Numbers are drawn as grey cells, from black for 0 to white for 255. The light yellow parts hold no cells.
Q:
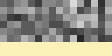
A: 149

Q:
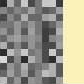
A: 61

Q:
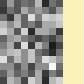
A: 86

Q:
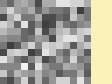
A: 172

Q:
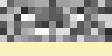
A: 103

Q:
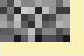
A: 164

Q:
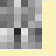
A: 183

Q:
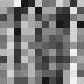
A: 196
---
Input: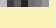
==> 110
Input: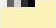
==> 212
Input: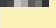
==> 91
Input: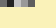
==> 196
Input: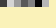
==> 129
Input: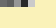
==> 150
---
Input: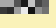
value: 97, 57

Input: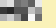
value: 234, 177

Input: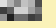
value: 78, 146

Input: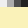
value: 34, 239

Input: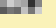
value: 133, 90

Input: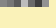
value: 146, 133

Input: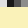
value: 140, 224
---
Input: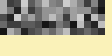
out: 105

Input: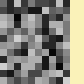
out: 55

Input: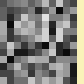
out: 68

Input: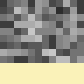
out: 171

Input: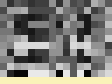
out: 103
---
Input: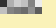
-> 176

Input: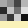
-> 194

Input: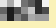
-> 29

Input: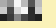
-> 71

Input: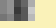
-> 147

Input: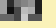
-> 16

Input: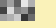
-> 218

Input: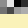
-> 229
